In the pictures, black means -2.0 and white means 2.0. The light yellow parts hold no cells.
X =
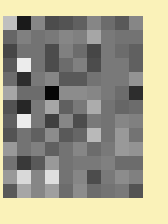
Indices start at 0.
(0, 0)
1.0
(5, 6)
0.1
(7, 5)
-0.8
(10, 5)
-0.1
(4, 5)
-0.6
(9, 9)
0.3
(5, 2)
-0.3
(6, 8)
-0.4
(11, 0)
0.4
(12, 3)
0.5
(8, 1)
-0.2
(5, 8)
-0.3
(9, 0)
0.4
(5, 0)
0.6
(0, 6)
0.1
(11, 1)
1.4
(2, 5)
-0.3
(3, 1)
1.7
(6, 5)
-0.1
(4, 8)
-0.1
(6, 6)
0.7
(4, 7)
-0.1
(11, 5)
0.1
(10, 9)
-0.3
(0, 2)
0.1
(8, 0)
-0.7
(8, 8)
0.4
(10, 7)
0.0
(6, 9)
-0.3
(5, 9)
-1.3

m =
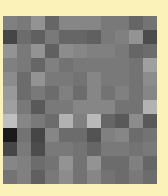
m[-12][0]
0.0
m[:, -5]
[0.1, -0.5, 0.0, -0.1, 0.1, 0.1, 0.1, 0.9, -0.7, -0.4, 0.3, 0.1]
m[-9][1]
-0.1
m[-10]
[0.3, -0.1, 0.3, -0.5, 0.2, 0.1, 0.0, 0.0, -0.1, -0.4, -0.3]
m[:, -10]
[-0.1, -0.3, -0.1, -0.1, -0.3, -0.3, -0.1, 0.1, -0.2, -0.1, 0.0, 0.0]
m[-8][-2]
-0.2
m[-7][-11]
0.4
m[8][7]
0.0
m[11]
[-0.2, 0.0, -0.5, -0.1, 0.2, -0.2, 0.1, -0.2, -0.3, -0.1, -0.3]
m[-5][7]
-0.4
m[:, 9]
[-0.4, 0.3, -0.4, -0.2, -0.2, -0.2, -0.2, 0.2, -0.3, -0.2, 0.0, -0.1]
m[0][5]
0.1
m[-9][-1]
0.5
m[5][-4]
-0.2
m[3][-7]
-0.2
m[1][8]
0.0
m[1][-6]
-0.4
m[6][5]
0.1
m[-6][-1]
0.8
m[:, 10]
[-0.2, -0.8, -0.3, 0.5, 0.2, 0.1, 0.8, -0.6, -0.2, -0.1, -0.4, -0.3]
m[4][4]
-0.1
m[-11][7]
-0.1
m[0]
[0.0, -0.1, 0.3, -0.4, 0.1, 0.1, 0.1, -0.1, -0.1, -0.4, -0.2]
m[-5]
[1.0, 0.1, -0.1, -0.3, 0.8, 0.0, 0.9, -0.4, -0.6, 0.2, -0.6]
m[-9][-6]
-0.1
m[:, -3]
[-0.1, 0.0, -0.1, -0.1, -0.1, 0.0, -0.2, -0.6, 0.1, -0.1, -0.3, -0.3]
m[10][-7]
0.3
